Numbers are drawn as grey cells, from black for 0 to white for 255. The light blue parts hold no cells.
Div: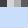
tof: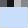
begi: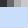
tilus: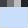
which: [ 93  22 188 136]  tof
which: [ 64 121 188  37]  tilus
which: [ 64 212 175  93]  Div
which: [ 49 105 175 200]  begi

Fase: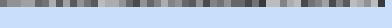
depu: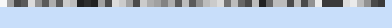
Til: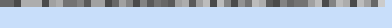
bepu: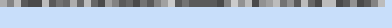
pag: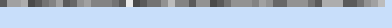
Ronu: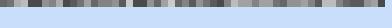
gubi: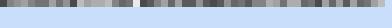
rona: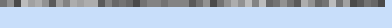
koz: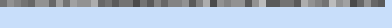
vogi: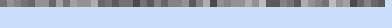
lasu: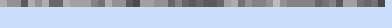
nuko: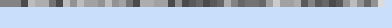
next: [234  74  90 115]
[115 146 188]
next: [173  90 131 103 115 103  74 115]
[131 131 115]
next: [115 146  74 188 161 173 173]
[188 131 103]
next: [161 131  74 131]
[ 90 115 103]
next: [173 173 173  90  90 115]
[146 161 188]
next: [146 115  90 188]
[173 173 146]

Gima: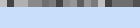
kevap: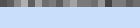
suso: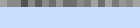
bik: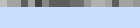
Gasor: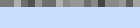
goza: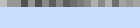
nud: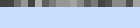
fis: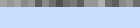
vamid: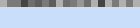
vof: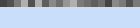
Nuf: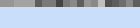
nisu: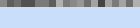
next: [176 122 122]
[ 68 110  94]
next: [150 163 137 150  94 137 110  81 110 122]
[ 94 150 150]
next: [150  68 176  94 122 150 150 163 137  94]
[122  68  81]
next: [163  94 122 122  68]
[122 137  94]
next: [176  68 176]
[122 176 122]
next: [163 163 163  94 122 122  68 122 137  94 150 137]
[191  81  94]
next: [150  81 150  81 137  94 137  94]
[110 122 137]

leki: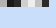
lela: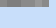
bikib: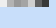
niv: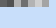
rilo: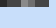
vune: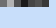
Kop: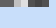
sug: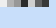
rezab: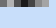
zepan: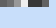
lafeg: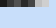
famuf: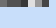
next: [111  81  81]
[ 56 223 152]
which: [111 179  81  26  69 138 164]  rezab

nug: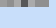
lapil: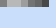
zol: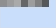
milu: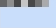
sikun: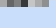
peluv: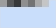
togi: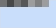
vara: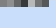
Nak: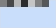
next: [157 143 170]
[ 87 170 143]
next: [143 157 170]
[102 157 128]
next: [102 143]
[ 72 197  72]
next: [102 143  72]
[197  72 115]
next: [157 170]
[102 157 128]
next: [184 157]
[115 102  72]

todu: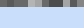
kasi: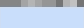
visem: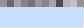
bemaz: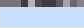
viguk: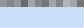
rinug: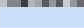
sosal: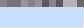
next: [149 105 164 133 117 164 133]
[180 164 117]
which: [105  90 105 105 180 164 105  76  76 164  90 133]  todu
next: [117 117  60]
[180  76  60]
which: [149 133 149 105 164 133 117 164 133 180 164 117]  viguk
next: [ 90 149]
[ 90 205 149]
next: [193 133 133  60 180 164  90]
[149  90 205]

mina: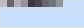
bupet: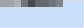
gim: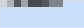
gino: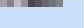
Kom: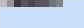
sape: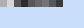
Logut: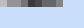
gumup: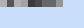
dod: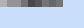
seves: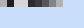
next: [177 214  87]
[ 44  87 103]
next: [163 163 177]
[116  73 103]
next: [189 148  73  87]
[103 116 132]
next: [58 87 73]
[ 87  87 116]
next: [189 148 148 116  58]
[ 73 103 103]

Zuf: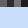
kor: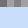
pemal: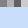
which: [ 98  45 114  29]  Zuf

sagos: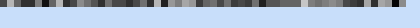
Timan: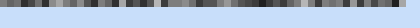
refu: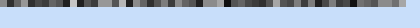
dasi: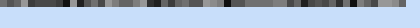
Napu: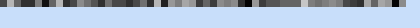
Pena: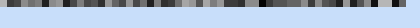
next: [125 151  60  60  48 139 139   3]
[60 84 84]
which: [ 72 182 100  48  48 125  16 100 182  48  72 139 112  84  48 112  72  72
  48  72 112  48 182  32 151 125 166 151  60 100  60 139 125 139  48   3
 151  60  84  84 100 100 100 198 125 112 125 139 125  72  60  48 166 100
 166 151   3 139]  Napu
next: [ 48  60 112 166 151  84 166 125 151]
[60 60 48]

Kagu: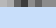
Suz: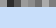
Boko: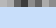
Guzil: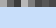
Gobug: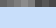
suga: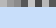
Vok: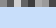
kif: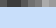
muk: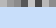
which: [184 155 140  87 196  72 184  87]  suga
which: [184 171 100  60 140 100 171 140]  Boko
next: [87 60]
[ 60  87 112]
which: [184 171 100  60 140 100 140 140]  Kagu
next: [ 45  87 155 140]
[112 171 125]

